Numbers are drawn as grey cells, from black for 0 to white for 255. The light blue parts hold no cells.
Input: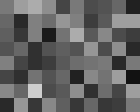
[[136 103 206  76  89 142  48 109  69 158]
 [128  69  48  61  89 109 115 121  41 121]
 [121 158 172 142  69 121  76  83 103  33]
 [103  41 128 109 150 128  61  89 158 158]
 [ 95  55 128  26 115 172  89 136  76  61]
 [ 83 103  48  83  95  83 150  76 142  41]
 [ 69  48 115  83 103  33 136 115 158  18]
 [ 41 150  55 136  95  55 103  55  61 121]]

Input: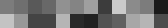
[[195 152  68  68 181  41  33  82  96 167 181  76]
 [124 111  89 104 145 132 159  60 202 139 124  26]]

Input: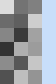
[[220 115 128]
 [140  87 198]
 [134  58 162]
 [107  95 206]
 [ 81 190 148]
 [ 51 175 156]]

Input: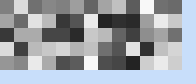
[[219  64 186 200 213 179 192 112  84 226  48 192 213]
 [164 106 226 186  56  84 234  35  48  42 158 234 200]
 [150 135 234 171  78  92 248  78  70  35 206 234 206]
 [128 219 112 135 128 158 100 164 192  92 248 112 106]
 [ 56 171 171  70  70  42 200 186 100  64 142 164 112]]

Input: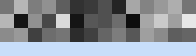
[[182  21 145  72 218  21  87  80 109  13 167 202 159 231]
 [139 153  64 109 117  44  64 101 125  87 159 139  94 101]
 [117 182 125 145  94  50  58  80  36 167 131 153 174 117]]

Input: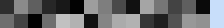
[[110  67   2 110 193 178  17 133 171 178  53  31  82 152 145]
 [ 46 139  95  39  24   2 158 126  74  17 165 118  67  95  10]]

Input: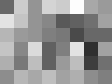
[[227 196 148 135  89  97 112 162]
 [196 135 219  97 127 227  47 162]
 [182 154 148 127 120  74 104 104]
 [175 120 190  97 154 190  61 112]
 [141 182 168 190 162 175 141 127]
 [104 204 148 212 204 253 168 154]]

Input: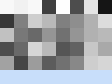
[[248 241 248  63 254  77 228  21]
 [193 120 105 149 113 149 177 185]
 [162  69 156  92 113 136 206 214]
 [ 77 105 214 185  85  98 199 169]
 [ 55 128 206 185 128 142 177 220]]
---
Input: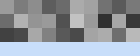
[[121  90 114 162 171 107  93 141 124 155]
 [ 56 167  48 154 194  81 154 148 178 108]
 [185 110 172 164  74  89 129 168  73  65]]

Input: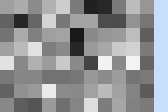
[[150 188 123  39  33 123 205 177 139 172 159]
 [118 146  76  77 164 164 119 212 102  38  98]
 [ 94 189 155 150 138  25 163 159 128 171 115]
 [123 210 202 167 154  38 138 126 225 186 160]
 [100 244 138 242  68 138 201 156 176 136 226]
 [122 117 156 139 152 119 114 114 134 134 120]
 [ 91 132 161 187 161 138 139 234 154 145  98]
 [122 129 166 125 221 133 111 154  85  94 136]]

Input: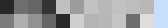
[[184 189 193 184 194 156 192  51 101 111  39]
 [221 109 197 183 180 207  40 101 146 175 124]]

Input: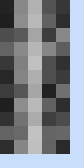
[[ 55  83 177 136  35]
 [ 45  97 185 141  31]
 [135  61 165  89  77]
 [ 93 134 182 137  99]
 [ 48  79 192 128  56]
 [ 59  79 175 132  39]
 [112  34 166  86  60]
 [ 45  98 185 141  31]
 [ 76  63 171 114  50]
 [103 101 194 105  99]
 [ 42  99 191 134  45]]

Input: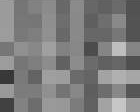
[[ 81 107  96 103 138 104 139 129 117 155]
 [ 83 137 110  95 137 110 143 118 119 155]
 [ 83 119 102 103 137 104 144 126 121 156]
 [132 190 133  76 135 129 160 135 144 118]
 [ 79 102  96 107 140  97 140 126 118 156]
 [166 176 163 101 107 157 159  99 122  56]
 [ 86 136 109  94 135 116 144 124 124 153]
 [155 198 163  96 123 152 153 109 130  65]]

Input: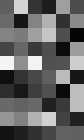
[[ 76 159  29  52 212  95]
 [138  49 177 131  21 106]
 [  5  78 197 159 123 131]
 [156  12  78  57 103  69]
 [206  83  80 243 143 244]
 [ 23 187  96  72  52  16]
 [189  10  80  62  24  46]
 [190  58  33 105  98 105]
 [ 32  67 209 177 129 149]
 [ 96  98  71  49  31  18]]

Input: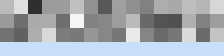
[[215 182 190 168 173 129 144 159  88 145 192 156 155  47 223 187]
 [157 129 176  81  84 105 186 157 135 129 245 110 172 170 110 154]
 [195 107 218 119 106 133 233 119 135 150 121 124 217 173  97 115]]

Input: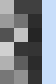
[[ 64  64 186]
 [ 45 115 154]
 [ 37 195  82]
 [ 52  54 208]
 [ 43  94 177]
 [ 50 144 119]]

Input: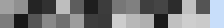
[[ 84 192  44  69  63 128 119  60  30  93 190  49  36 144 161]
 [202 206 192  26 176 184 205  58  61 157 112 137  85  24 124]]
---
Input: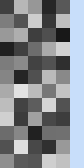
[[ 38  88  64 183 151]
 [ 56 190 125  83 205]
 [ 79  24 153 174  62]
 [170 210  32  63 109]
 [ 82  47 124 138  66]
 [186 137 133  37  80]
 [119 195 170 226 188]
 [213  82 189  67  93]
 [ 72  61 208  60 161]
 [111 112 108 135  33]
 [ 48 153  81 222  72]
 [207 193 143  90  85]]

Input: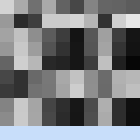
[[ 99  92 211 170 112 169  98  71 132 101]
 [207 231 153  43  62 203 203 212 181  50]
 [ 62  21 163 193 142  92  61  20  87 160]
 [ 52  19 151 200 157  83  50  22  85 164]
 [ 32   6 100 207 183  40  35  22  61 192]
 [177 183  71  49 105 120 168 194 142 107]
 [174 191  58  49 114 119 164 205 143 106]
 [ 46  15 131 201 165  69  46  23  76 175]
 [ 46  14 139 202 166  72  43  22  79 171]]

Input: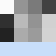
[[122  66 250 148]
 [147 209  48 186]
 [155 211  34 171]]

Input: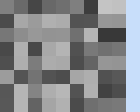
[[196 193 128 106  70 104 111 127  61]
 [151 149  75 167 155 176 172  83  84]
 [ 56  56 119 141 152 147 148 112 181]
 [112 118  73 176  72 168 180  81 121]
 [150 148  79 174 124 172 169  77 100]
 [ 81  88 156  84 115  83  77 166 174]
 [ 66  77  87 181 132 174 183  83 176]
 [118 121  88 181  99 165 177  75 111]]

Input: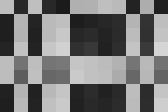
[[173  31 190  40 191  40  27 176 177 191 186  35]
 [ 51 190  31 180  36 186 191  29  34  39  44 180]
 [ 49 195  31 179  33 186 200  39  43  35  43 188]
 [ 58 213  36 194  35 198 209  48  56  33  46 196]
 [185 114 189 115 190 117 120 197 193 188 178 117]
 [183  99 189  93 192 103 107 202 193 190 171 103]
 [ 44 196  33 179  33 184 197  35  44  33  42 189]
 [ 45 206  31 185  35 192 202  33  41  37  44 187]]

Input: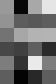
[[168 229 153   7]
 [ 88  94 147  93]
 [179 180 115 167]
 [ 95  42  71  64]
 [234 125 125  50]
 [ 40  94  94   3]]

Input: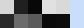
[[225 217 215  32   8]
 [ 10  12  41 107  91]]
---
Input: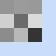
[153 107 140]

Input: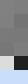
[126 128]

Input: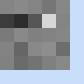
[135 215 128 102 129]

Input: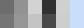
[208  73]

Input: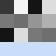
[221 149 221]

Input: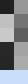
[150 192]
